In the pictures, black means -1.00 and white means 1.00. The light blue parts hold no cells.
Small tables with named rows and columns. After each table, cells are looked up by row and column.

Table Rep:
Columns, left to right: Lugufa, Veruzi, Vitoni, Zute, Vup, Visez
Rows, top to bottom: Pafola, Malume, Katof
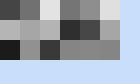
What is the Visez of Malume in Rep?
0.30
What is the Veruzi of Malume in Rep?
0.30
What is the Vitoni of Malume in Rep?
0.41
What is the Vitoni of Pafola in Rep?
0.78
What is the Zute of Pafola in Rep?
-0.08
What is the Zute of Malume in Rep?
-0.63
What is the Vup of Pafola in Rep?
0.11
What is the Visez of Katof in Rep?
0.04
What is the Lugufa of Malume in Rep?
0.42
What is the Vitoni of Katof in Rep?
-0.55
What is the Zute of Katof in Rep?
0.04
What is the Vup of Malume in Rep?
-0.44
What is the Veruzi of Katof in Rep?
0.14
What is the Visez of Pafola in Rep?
0.75
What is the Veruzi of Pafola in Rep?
-0.11
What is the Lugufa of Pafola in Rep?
-0.46
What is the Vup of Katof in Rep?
0.06
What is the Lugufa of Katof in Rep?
-0.79

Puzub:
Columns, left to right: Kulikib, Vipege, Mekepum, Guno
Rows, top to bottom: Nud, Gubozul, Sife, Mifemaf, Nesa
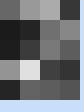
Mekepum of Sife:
-0.05
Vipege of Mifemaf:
0.76
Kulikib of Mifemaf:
0.16
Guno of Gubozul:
0.06
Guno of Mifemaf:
-0.59
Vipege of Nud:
0.20
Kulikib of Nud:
-0.19
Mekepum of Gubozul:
-0.12
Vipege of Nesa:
-0.22
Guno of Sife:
-0.27

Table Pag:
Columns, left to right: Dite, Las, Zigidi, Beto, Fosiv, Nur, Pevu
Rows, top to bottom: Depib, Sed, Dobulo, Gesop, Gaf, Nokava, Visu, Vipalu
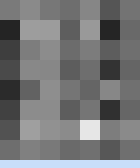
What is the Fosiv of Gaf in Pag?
-0.21
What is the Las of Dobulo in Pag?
-0.02
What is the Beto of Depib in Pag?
-0.14
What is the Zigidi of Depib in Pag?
-0.07
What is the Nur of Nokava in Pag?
-0.62
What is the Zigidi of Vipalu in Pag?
-0.05
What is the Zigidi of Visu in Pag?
0.14
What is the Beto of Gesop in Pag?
-0.27
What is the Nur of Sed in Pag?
-0.71
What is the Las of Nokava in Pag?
0.10
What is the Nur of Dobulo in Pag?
-0.27
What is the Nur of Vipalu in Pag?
-0.32
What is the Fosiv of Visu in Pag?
0.80
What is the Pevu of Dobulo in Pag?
-0.13
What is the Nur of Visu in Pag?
-0.02
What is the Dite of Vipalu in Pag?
-0.14
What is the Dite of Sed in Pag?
-0.72
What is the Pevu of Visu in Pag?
0.08

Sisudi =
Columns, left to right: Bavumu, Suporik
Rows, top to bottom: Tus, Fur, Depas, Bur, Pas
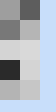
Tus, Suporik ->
-0.27
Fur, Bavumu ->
-0.06
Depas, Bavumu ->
0.66
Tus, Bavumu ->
0.24
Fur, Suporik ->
0.42
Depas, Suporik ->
0.70
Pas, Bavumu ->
0.41
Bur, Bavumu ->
-0.67
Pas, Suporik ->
0.55
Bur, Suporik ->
0.66
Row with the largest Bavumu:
Depas

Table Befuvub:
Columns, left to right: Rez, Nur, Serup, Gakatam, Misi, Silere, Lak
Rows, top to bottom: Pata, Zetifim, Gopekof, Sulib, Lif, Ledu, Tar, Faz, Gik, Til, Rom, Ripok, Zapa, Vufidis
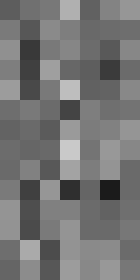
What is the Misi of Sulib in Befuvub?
-0.26
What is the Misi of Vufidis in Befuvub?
0.07
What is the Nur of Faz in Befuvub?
-0.20
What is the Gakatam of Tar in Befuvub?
0.21
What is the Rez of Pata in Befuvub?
-0.27
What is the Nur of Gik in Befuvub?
0.01
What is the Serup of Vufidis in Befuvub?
-0.32
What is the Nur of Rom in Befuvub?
-0.39
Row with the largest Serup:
Sulib

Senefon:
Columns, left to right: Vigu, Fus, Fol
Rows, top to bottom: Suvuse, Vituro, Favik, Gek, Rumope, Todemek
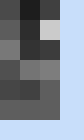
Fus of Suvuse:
-0.77
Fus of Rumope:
-0.49
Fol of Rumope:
-0.26
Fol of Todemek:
-0.26
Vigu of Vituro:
-0.28
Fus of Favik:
-0.60
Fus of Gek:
-0.09
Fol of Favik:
-0.53
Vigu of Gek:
-0.37
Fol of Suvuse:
-0.50
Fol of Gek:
-0.02
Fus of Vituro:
-0.65
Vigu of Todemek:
-0.26
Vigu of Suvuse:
-0.42
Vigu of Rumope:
-0.45
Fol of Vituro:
0.59
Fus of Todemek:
-0.27

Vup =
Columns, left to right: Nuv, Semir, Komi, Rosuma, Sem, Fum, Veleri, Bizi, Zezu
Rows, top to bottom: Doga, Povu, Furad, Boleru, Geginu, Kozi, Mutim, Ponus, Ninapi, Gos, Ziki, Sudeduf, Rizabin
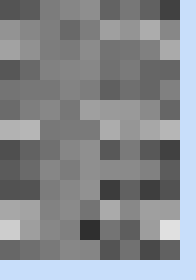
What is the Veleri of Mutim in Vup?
0.18
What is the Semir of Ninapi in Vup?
-0.17
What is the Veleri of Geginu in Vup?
-0.13
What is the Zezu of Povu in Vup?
0.06
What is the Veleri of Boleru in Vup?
-0.04
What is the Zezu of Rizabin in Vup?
-0.24
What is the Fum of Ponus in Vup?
-0.31
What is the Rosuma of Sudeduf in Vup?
0.00
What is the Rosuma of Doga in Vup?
0.05

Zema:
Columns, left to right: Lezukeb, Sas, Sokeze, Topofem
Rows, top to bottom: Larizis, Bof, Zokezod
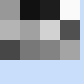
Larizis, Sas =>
-0.87
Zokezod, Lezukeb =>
-0.44
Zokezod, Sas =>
-0.06
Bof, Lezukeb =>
0.41
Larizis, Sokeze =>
-0.77
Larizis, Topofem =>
0.96
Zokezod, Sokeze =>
0.03
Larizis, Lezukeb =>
0.19
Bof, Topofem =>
-0.37
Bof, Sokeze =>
0.65
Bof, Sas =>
0.26

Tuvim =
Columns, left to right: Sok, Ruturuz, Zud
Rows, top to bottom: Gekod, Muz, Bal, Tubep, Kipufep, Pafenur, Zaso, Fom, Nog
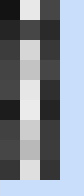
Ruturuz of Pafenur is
0.84
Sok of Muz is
-0.71
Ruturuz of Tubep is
0.53
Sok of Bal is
-0.53
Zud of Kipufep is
-0.63
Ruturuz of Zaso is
0.61
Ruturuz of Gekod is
0.82
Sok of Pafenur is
-0.78

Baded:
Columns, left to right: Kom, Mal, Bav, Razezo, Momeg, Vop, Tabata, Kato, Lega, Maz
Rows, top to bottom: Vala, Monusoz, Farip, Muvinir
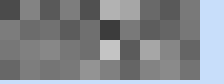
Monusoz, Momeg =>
-0.13
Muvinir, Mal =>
-0.02
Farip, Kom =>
-0.07
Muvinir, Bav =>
-0.08
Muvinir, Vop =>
0.00
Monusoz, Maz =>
-0.07
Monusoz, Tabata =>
-0.05
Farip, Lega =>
0.05
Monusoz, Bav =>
-0.11
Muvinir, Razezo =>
-0.05
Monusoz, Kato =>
-0.27
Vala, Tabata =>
0.30
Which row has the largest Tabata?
Vala

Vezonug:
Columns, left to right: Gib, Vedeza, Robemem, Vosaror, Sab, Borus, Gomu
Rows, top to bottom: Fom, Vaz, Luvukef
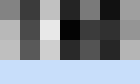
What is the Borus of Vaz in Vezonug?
-0.62
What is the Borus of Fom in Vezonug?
-0.87
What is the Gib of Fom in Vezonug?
0.03
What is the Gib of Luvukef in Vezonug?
0.50
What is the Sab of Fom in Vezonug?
-0.04
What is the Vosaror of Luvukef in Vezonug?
-0.68
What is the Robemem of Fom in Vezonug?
0.51
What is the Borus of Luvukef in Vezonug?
-0.70
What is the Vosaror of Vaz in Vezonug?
-0.97
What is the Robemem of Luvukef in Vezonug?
0.62
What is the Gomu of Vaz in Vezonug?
0.17
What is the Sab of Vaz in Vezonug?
-0.54
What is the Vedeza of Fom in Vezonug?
-0.54
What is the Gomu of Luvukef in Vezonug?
0.42
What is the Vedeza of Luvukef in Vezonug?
-0.30
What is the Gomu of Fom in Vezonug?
0.25
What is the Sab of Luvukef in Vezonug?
-0.35
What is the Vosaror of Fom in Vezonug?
-0.72

